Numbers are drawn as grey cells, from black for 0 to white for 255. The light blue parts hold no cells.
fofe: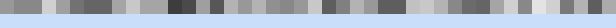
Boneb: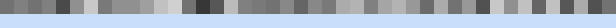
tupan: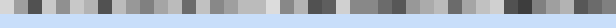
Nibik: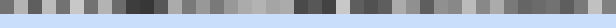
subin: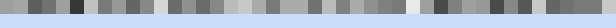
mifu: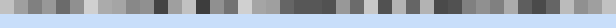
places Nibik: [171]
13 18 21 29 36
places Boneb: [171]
25 32 42

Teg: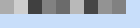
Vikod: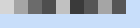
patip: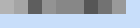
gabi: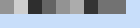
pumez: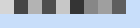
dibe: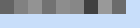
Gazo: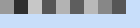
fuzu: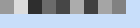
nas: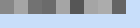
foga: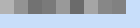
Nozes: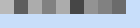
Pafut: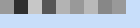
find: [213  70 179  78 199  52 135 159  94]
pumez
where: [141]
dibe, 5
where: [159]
pumez, 8
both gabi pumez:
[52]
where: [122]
foga, 4

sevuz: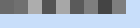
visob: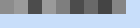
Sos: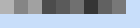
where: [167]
sevuz, 5
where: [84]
sevuz, 4
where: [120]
Sos, 9

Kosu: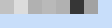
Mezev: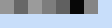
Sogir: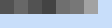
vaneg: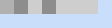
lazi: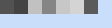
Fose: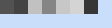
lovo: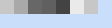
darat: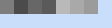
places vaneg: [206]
3 5 6 7
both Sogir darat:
[103]

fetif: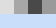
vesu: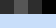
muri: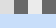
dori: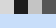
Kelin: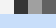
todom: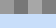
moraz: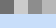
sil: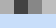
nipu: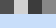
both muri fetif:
[222]
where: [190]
sil, 4
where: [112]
moraz, 1

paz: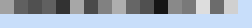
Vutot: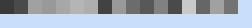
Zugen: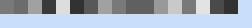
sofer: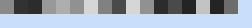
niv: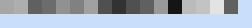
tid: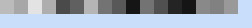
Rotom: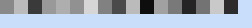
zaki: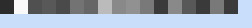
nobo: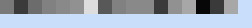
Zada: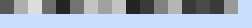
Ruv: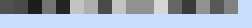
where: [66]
Vutot, 8
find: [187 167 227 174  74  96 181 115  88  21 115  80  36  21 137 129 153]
tid

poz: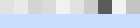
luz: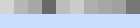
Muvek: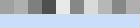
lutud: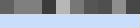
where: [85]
lutud, 7
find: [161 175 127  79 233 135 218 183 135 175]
Muvek
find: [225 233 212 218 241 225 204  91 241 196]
poz
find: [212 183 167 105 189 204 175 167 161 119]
luz
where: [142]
lutud, 9

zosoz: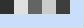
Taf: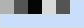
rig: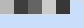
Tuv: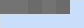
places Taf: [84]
2 5
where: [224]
zosoz, 2
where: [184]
rig, 1
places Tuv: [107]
3 5
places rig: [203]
4
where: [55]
rig, 5

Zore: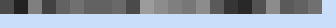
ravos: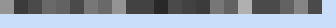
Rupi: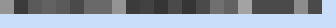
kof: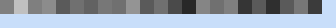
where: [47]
kof, 20
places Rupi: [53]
12 14
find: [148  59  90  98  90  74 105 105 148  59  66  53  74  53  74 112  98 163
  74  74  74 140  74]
Rupi
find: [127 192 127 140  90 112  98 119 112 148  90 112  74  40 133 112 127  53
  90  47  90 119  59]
kof
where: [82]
Zore, 19
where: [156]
Zore, 11

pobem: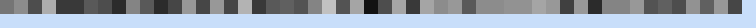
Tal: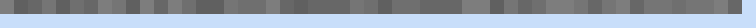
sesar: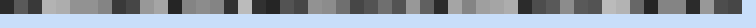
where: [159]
sesar, 35
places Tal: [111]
6 14 18 19 27 29 30 39 49
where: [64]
pobem, 41
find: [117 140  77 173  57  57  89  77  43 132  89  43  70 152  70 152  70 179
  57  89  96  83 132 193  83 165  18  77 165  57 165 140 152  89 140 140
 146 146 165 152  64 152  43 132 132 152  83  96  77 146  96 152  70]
pobem
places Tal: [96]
2 5 10 15 16 22 28 36

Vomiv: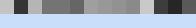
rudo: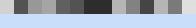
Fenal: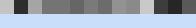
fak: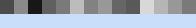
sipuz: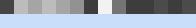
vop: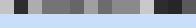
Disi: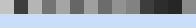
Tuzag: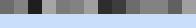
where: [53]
Vomiv, 2
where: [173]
vop, 3
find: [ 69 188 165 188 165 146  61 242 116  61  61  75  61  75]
sipuz
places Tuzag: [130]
2 6 11 12

